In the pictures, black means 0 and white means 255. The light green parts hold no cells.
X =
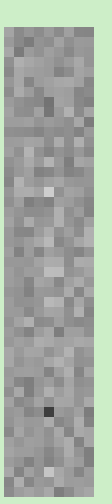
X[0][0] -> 164
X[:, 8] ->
[133, 153, 149, 148, 158, 135, 139, 129, 164, 124, 153, 145, 136, 161, 149, 150, 144, 134, 132, 159, 176, 177, 149, 170, 164, 152, 168, 142, 133, 141, 144, 166, 155, 147, 164, 147, 152, 169, 124, 131, 164, 165, 127, 128, 156, 154, 166]
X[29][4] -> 142
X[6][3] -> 136
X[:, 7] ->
[134, 154, 152, 168, 164, 161, 134, 136, 139, 167, 131, 175, 152, 166, 136, 149, 159, 145, 156, 138, 142, 166, 133, 172, 153, 171, 135, 166, 176, 137, 159, 169, 146, 145, 133, 143, 149, 149, 160, 173, 169, 131, 148, 156, 134, 157, 159]
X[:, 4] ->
[154, 142, 159, 155, 154, 161, 158, 115, 118, 155, 144, 142, 132, 179, 135, 160, 206, 130, 146, 153, 172, 184, 160, 172, 188, 160, 151, 184, 165, 142, 167, 169, 147, 166, 132, 157, 175, 146, 62, 171, 145, 147, 135, 131, 197, 149, 168]
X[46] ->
[140, 157, 164, 156, 168, 126, 140, 159, 166]
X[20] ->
[153, 135, 134, 155, 172, 146, 159, 142, 176]
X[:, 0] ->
[164, 154, 167, 144, 137, 151, 141, 155, 162, 157, 144, 156, 160, 146, 139, 134, 150, 144, 156, 162, 153, 152, 159, 152, 158, 157, 150, 156, 155, 148, 156, 152, 167, 166, 153, 156, 144, 162, 151, 148, 137, 160, 164, 156, 168, 135, 140]
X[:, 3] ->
[140, 147, 146, 161, 157, 156, 136, 136, 161, 148, 133, 162, 146, 154, 130, 149, 163, 137, 141, 150, 155, 168, 134, 163, 156, 165, 153, 150, 153, 139, 156, 173, 164, 153, 156, 149, 152, 163, 141, 154, 157, 157, 150, 148, 146, 153, 156]
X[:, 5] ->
[139, 162, 151, 145, 131, 167, 161, 163, 154, 150, 139, 171, 147, 153, 148, 166, 146, 160, 176, 176, 146, 136, 153, 171, 187, 136, 147, 178, 163, 159, 126, 161, 159, 177, 159, 140, 157, 166, 154, 135, 168, 162, 149, 144, 167, 170, 126]
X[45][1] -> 174
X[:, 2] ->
[150, 124, 155, 167, 160, 134, 156, 139, 141, 160, 140, 164, 179, 170, 160, 157, 173, 127, 141, 171, 134, 157, 156, 150, 157, 134, 130, 146, 137, 176, 131, 155, 165, 157, 159, 126, 127, 145, 133, 153, 148, 159, 157, 130, 160, 135, 164]
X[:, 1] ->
[138, 137, 123, 175, 167, 167, 171, 146, 143, 157, 142, 157, 145, 154, 152, 178, 172, 159, 148, 144, 135, 147, 130, 152, 148, 151, 146, 145, 154, 163, 145, 160, 154, 148, 158, 135, 168, 137, 155, 159, 165, 150, 157, 148, 132, 174, 157]
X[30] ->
[156, 145, 131, 156, 167, 126, 159, 159, 144]
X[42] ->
[164, 157, 157, 150, 135, 149, 172, 148, 127]

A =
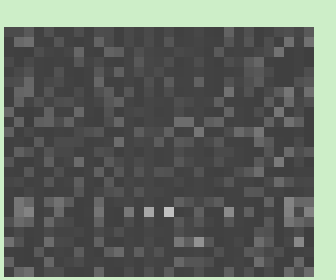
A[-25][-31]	75
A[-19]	[65, 101, 104, 66, 85, 66, 65, 75, 65, 80, 92, 65, 87, 65, 75, 66, 77, 66, 67, 68, 66, 65, 113, 67, 82, 64, 73, 91, 118, 68, 110]
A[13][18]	74
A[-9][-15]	67
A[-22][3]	66
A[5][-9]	82
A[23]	[98, 64, 63, 65, 102, 66, 70, 75, 66, 67, 65, 66, 68, 65, 70, 68, 67, 103, 85, 85, 78, 64, 66, 68, 65, 109, 81, 64, 64, 102, 63]
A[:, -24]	[78, 64, 102, 86, 64, 64, 75, 70, 104, 69, 74, 74, 65, 107, 64, 94, 86, 64, 64, 64, 70, 64, 92, 75, 64]
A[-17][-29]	63
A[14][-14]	66
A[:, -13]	[67, 67, 70, 67, 67, 67, 67, 74, 67, 109, 67, 85, 69, 74, 67, 66, 67, 83, 67, 71, 71, 94, 67, 85, 67]
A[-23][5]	66
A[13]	[85, 64, 63, 67, 95, 66, 70, 107, 66, 64, 90, 75, 68, 75, 70, 66, 67, 87, 74, 68, 68, 80, 68, 67, 65, 89, 72, 122, 64, 73, 63]
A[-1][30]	107
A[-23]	[65, 64, 63, 77, 68, 66, 70, 102, 65, 64, 99, 94, 67, 79, 70, 68, 67, 73, 70, 68, 65, 89, 66, 67, 66, 71, 77, 114, 64, 66, 63]
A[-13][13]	65
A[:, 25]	[64, 64, 71, 102, 88, 91, 64, 64, 78, 66, 118, 103, 64, 89, 109, 64, 86, 64, 64, 64, 84, 109, 83, 109, 64]
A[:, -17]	[74, 75, 70, 71, 70, 80, 75, 70, 70, 70, 76, 70, 70, 70, 70, 70, 70, 70, 167, 76, 70, 73, 70, 70, 80]
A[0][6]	66
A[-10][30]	72
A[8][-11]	65
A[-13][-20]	64
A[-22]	[74, 64, 73, 66, 65, 66, 65, 86, 68, 74, 65, 64, 68, 88, 71, 69, 78, 65, 67, 77, 66, 64, 78, 71, 90, 102, 65, 64, 64, 66, 63]
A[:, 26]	[67, 78, 77, 65, 75, 68, 73, 92, 65, 98, 65, 89, 85, 72, 65, 74, 67, 98, 68, 88, 81, 89, 72, 81, 73]
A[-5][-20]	79
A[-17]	[102, 64, 63, 65, 97, 66, 66, 104, 66, 64, 82, 64, 70, 73, 70, 66, 67, 75, 67, 69, 65, 64, 100, 67, 65, 78, 65, 118, 64, 74, 63]
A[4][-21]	69
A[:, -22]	[77, 99, 64, 74, 87, 102, 80, 70, 64, 64, 86, 66, 80, 64, 96, 64, 70, 104, 116, 97, 74, 97, 64, 67, 101]
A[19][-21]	65
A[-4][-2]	136
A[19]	[81, 106, 97, 66, 103, 76, 73, 64, 65, 97, 65, 64, 76, 65, 76, 66, 67, 88, 71, 85, 69, 65, 86, 67, 65, 64, 88, 64, 117, 103, 90]
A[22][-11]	65

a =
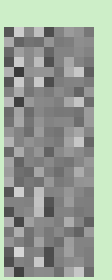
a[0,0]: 86
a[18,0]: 79
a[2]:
[105, 158, 138, 154, 102, 131, 131, 139, 131]
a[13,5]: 122
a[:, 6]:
[155, 126, 131, 167, 173, 131, 128, 166, 121, 136, 150, 162, 151, 117, 131, 128, 150, 155, 131, 173, 118, 157, 159, 138, 165]
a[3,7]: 131
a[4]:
[176, 58, 146, 149, 149, 117, 173, 199, 94]
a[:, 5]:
[131, 122, 131, 131, 117, 125, 139, 127, 120, 135, 116, 121, 137, 122, 110, 122, 133, 126, 130, 126, 136, 110, 131, 128, 111]
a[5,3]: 200
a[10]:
[148, 131, 110, 155, 121, 116, 150, 166, 134]
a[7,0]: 183
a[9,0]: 115
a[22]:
[92, 214, 128, 131, 76, 131, 159, 131, 126]
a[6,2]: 118
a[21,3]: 161
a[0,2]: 137
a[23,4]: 77
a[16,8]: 123
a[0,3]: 191
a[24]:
[165, 65, 131, 139, 138, 111, 165, 198, 107]
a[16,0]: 85
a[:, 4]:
[77, 149, 102, 80, 149, 77, 123, 135, 125, 131, 121, 129, 98, 137, 125, 151, 131, 84, 74, 137, 121, 122, 76, 77, 138]
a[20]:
[120, 174, 114, 137, 121, 136, 118, 99, 154]
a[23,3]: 200
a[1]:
[171, 100, 115, 111, 149, 122, 126, 142, 139]
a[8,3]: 135

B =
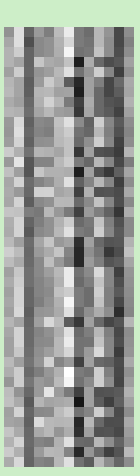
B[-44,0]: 146
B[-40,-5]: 149
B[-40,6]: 224
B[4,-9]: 158
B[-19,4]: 145
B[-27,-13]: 167
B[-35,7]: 139
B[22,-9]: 171
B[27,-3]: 127
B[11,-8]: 184
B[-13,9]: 195
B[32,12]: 149
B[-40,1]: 205
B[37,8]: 160
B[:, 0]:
[146, 167, 178, 178, 160, 181, 185, 171, 181, 153, 150, 157, 203, 153, 192, 167, 171, 167, 196, 174, 171, 185, 206, 188, 160, 171, 160, 167, 160, 181, 167, 160, 160, 185, 174, 150, 188, 192, 160, 164, 196, 178, 203, 171]
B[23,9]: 127
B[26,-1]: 141
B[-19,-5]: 126
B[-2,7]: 39
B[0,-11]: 100
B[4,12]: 145
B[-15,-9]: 216
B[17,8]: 138
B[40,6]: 173
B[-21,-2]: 93
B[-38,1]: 164
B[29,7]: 55
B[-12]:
[160, 199, 110, 143, 158, 184, 214, 114, 155, 217, 134, 60, 149]
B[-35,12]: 141
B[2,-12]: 205
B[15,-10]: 132
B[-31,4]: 132
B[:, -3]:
[148, 141, 141, 77, 134, 70, 70, 84, 91, 134, 127, 134, 77, 134, 56, 134, 84, 134, 98, 127, 134, 84, 56, 84, 134, 134, 127, 127, 141, 70, 127, 134, 134, 98, 127, 141, 84, 63, 134, 77, 84, 141, 63, 141]
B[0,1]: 222
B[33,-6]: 64
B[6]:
[185, 164, 95, 181, 184, 161, 163, 30, 160, 105, 70, 93, 165]

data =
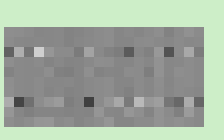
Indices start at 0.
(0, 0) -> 142
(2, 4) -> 150
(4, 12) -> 140
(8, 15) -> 146
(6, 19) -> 135
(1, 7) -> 135
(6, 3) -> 139
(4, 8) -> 143
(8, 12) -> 150
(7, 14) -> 152
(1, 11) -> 134
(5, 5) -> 135
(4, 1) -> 137
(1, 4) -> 135
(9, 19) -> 137
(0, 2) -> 138
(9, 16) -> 141
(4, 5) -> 129
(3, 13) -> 139
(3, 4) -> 132
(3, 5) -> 136
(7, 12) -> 122
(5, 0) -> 142
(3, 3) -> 139
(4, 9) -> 131
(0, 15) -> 142
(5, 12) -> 134
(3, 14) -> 135
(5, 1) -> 137
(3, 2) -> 136
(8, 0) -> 150
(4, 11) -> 133
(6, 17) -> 139
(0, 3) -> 134
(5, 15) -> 142
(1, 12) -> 134

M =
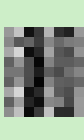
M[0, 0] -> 152
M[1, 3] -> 61
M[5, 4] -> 131
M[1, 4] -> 135
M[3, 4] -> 131
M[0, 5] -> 48
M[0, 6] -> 33
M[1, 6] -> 123
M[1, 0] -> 136
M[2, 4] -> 163
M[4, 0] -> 118
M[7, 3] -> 14
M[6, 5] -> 90
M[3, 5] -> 93
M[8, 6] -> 42
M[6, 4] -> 167
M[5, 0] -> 97
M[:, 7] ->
[153, 128, 147, 102, 133, 104, 148, 154, 153]
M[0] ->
[152, 194, 17, 56, 180, 48, 33, 153]
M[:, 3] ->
[56, 61, 40, 7, 29, 5, 42, 14, 59]
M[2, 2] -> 14

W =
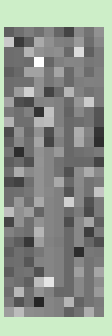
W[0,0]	95
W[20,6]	105
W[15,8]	115
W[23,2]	86
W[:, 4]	[133, 144, 139, 102, 120, 119, 67, 133, 194, 188, 79, 68, 133, 133, 133, 133, 136, 133, 133, 133, 133, 130, 133, 133, 133, 229, 129, 133, 133]
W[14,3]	146
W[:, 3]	[112, 170, 146, 255, 162, 145, 146, 131, 50, 183, 146, 165, 146, 148, 146, 146, 146, 170, 101, 146, 182, 158, 119, 131, 80, 188, 146, 37, 138]
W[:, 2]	[125, 92, 180, 108, 162, 111, 208, 70, 128, 111, 103, 111, 111, 80, 137, 111, 119, 111, 158, 111, 111, 55, 103, 86, 116, 95, 111, 111, 141]
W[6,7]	129
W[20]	[130, 118, 111, 182, 133, 128, 105, 136, 61, 122]
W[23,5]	128
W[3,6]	134
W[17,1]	151
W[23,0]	109
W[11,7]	168
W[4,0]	94
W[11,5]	128
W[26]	[109, 184, 111, 146, 129, 104, 105, 136, 115, 154]
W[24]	[92, 113, 116, 80, 133, 128, 105, 159, 115, 165]
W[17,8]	82
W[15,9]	122
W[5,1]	111
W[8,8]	115
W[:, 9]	[145, 136, 122, 122, 127, 128, 122, 122, 85, 84, 53, 46, 122, 68, 138, 122, 196, 122, 122, 95, 122, 78, 117, 122, 165, 139, 154, 122, 125]
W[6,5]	105
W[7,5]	128
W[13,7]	104
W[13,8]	105
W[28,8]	173
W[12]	[116, 45, 111, 146, 133, 153, 104, 111, 115, 122]
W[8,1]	111
